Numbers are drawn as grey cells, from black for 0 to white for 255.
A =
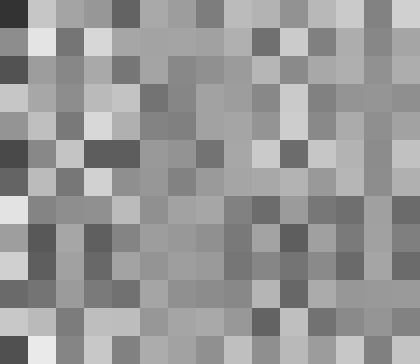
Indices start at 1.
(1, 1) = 51
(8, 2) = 132
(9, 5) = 132
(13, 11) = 185
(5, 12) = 137
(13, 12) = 156
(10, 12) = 138
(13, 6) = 172
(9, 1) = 158
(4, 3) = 141
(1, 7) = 157
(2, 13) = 173
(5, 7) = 128
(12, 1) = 200
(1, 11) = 146
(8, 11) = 155
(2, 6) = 163
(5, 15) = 162
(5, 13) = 171
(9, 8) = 144
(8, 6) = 144
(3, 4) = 169
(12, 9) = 152
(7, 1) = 100
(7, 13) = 182
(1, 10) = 179
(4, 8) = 162
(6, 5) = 93
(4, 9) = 157
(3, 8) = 144
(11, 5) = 113
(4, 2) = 167
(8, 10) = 108
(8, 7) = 162
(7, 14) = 141
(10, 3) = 161
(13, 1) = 80

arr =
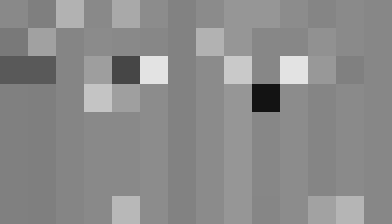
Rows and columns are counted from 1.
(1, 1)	137
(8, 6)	140
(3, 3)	133
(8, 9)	150
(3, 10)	135
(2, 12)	145
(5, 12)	133
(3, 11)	227
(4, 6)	140
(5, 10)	135
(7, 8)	139
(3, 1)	89
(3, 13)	128
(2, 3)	133
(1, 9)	150
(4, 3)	133
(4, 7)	130
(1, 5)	169
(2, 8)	178
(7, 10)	135
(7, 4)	137
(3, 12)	152
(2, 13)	138
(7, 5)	137
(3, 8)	139
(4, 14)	135
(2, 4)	139
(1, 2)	127
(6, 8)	139
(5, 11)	140
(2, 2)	161
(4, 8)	139
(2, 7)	130

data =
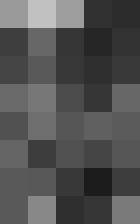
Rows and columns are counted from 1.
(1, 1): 154
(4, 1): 105
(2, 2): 103
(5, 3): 86
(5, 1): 81
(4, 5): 103
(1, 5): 44
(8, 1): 89
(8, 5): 122
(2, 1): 62
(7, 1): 89
